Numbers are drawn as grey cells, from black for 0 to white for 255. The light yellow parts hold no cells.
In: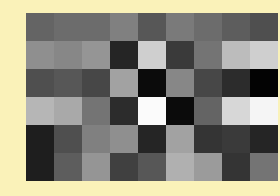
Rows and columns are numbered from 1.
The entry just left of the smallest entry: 44
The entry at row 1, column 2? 108
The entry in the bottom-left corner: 30
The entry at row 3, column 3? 71
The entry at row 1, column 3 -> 108
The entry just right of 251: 11
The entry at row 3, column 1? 79
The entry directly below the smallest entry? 245
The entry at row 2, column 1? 143
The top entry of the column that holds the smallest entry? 79
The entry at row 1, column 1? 100
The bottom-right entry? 116
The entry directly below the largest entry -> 37
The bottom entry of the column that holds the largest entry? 87
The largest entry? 251

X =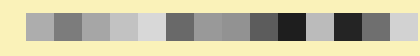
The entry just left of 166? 124
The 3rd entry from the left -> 166
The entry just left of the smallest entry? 92
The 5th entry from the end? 30

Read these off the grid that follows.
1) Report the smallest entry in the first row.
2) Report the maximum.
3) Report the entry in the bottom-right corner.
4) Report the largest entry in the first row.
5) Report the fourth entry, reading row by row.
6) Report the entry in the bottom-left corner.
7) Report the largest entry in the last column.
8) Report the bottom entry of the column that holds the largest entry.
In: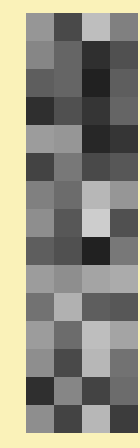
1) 73
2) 205
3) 60
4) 190
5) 128
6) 142
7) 171
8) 183

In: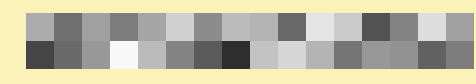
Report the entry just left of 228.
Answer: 105
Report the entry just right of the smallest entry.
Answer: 195
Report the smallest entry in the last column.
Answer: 125
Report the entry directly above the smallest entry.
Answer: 187
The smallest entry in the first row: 82
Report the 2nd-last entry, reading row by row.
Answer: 97
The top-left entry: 172
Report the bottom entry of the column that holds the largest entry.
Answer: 249
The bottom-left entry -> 69
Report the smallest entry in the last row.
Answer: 46

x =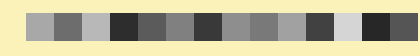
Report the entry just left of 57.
128
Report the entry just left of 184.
109
